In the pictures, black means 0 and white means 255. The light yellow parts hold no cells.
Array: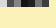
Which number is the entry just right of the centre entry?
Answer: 33
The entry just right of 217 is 78

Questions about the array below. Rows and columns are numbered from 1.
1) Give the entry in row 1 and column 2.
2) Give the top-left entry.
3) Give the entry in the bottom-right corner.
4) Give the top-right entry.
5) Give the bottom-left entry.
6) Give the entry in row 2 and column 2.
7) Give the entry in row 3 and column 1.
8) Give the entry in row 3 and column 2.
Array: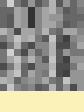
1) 207
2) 119
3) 149
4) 134
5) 103
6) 103
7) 103
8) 90
